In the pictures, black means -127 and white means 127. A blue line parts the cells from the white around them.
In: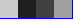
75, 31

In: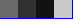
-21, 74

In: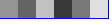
20, 96

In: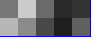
-8, -31

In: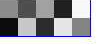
12, 3

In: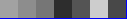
34, -55

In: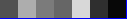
-46, -120

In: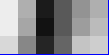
109, 78

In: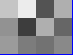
69, 9
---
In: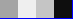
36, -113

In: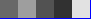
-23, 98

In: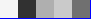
117, -15

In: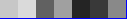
71, 9

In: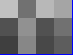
65, -34

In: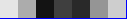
101, 78

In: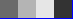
-21, -76

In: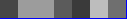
-57, -16
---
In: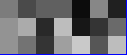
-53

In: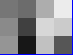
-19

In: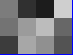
-79

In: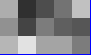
-79

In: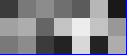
-6

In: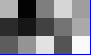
-124

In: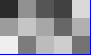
17

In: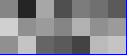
-90

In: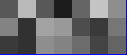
57
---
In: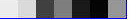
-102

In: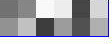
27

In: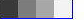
-3

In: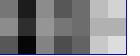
-28

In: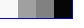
32

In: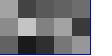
-80

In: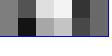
68

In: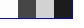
-57

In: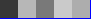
-6
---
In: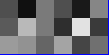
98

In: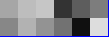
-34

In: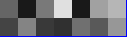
33

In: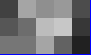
71

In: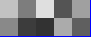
-43

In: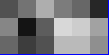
77

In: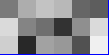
15

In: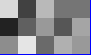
-41
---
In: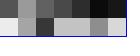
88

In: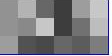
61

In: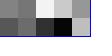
62

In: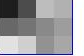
29

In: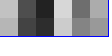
25

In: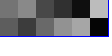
-122
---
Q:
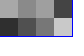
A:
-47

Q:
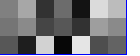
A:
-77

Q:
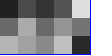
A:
-22

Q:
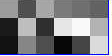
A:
101

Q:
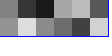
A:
-19

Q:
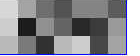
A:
-87
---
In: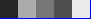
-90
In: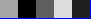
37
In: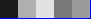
-101
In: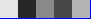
101
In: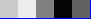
74
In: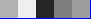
49
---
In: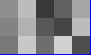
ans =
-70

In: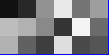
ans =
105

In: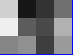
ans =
-105

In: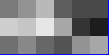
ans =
-34

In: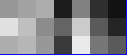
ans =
2

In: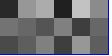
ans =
-95

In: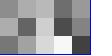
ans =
57
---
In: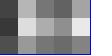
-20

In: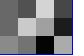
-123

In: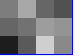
79

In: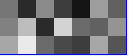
39

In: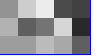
40

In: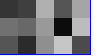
70

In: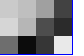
-73
